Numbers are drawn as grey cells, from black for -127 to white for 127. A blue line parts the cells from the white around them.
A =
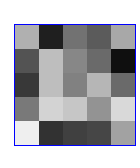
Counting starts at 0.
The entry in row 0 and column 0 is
48
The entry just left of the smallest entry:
-21
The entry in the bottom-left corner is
111
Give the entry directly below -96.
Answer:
62
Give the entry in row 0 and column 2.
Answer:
-13
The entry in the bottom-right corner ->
34
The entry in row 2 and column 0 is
-71

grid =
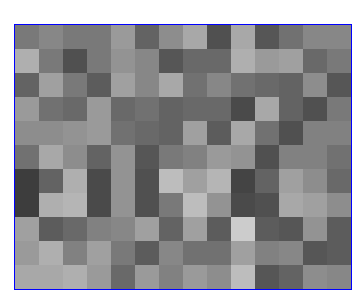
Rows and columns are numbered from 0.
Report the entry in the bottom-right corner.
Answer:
7
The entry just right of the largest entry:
-35
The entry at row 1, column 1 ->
-6
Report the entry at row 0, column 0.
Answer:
-6
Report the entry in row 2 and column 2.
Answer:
-6
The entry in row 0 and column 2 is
-6
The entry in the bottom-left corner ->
40
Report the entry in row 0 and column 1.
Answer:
7
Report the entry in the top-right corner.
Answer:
7
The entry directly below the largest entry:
32
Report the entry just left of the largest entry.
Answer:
-35
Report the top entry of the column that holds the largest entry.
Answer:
40
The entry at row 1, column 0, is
47
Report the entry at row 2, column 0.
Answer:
-28
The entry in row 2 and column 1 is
32

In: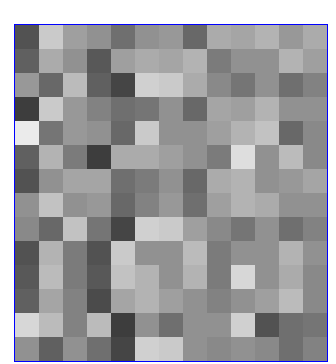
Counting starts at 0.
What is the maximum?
107
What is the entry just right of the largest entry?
-10
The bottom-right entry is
2
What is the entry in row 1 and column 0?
-31
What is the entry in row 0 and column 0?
-45
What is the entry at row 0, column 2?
31
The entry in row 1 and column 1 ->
43
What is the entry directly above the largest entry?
-66
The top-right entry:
43
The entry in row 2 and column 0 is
24
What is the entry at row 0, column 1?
74
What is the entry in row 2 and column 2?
59
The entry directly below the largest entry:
-31
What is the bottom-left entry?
17

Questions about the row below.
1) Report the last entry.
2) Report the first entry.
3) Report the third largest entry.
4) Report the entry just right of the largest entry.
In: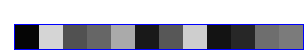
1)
-4
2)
-122
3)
42
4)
-46

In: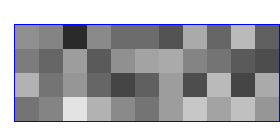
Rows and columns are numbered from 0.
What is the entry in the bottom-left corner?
-11
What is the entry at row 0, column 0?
16
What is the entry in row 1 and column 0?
-3
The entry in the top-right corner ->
-31
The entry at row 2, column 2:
22
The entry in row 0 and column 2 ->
-85
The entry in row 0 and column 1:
4
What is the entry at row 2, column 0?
50
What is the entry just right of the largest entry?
50
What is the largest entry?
99
